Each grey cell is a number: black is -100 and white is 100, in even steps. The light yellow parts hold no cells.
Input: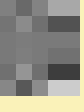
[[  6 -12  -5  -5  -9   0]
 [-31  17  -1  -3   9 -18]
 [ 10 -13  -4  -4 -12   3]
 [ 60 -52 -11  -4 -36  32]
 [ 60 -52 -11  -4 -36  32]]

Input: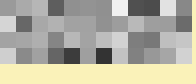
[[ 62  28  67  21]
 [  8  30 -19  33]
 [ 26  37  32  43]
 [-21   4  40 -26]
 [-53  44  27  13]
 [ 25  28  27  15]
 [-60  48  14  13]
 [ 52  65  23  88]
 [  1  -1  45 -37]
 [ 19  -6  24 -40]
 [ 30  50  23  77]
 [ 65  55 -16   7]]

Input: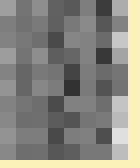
[[  7  15   7   2  16   3  23   2  -1  25]
 [-14  -2 -14  -8 -20 -20  -9  -6 -11  -9]
 [-13  -2 -13 -14   6  -5  11 -13  -4  11]
 [-32 -43 -28 -41  -3  -9 -26 -42 -25 -24]
 [-26  -2 -34   1 -61 -47 -20   5  -5 -30]
 [ -6   0  -8   1  -4  -3   2   2   8  -1]
 [ -6 -39  -4 -14 -35 -16 -56 -16 -32 -53]
 [ 48  75  46  54 -10  -8  29  56   2  35]]

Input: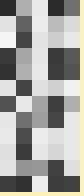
[[-52  77  75  83  80 -36  78 -61 -55  92  77 -66]
 [-62  15 -54 -40 -13  82 -47  38  30 -47 -23  37]
 [ 85  18  80  85  24  27  76  81  79  78  85  83]
 [-52 -49  67  76 -46 -51  63 -52 -55  61  46 -66]
 [-49  75  81  82  82  37  88 -35 -30  81  71 -13]]

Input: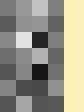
[[-33   4 -34 -14   6 -29  -4]
 [ 30 -41   5   8  78  14  19]
 [-33 -43 -83  40 -71  17  52]
 [-31  13 -11 -21  -1 -23  -1]]

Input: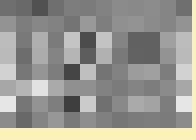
[[  9  80  30  65  45  47  15 -14]
 [-19  -8  42  -7 -15  -5  -2 -18]
 [  3  16  77  17  35  38   6 -37]
 [ 18  -1  33  -3   3  -4   2 -14]
 [ -5 -52  12 -47  41  54 -10  -3]
 [ 11  60  13  50 -27 -41  19  -4]
 [  0 -12   2  -9  39  52  -1   2]
 [ -8   7  -4   1  -5   3  12   8]
 [ -4  33   3  22 -23 -24  15   7]
 [ -3  28  -2  25 -24 -25   8  10]
 [ -4  -2   8  -2  15  25   4   5]
 [  9  80  30  65  45  47  15 -14]]

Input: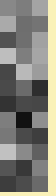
[[-52 -33  51  -6  -1 -60 -42 -44  49 -36  33   7]
 [-40 -56   8 -42 -87 -43 -16  45  -1 -13 -14  -2]
 [-17   1 -25 -51  12 -44 -64  22  30  26  -9  29]]
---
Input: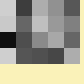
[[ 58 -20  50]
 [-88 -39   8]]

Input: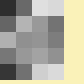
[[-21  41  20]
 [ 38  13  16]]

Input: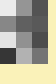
[[  6 -25 -30]
 [ 78  14 -40]]

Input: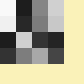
[[ 88 -69  -3]
 [-77  63 -59]]

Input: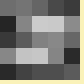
[[-71   4  59]
 [-55 -29   1]]

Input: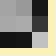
[[ 32  34 -58]
 [-85 -84  51]]

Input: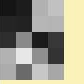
[[-72 -73  43]
 [-65   8 -79]]
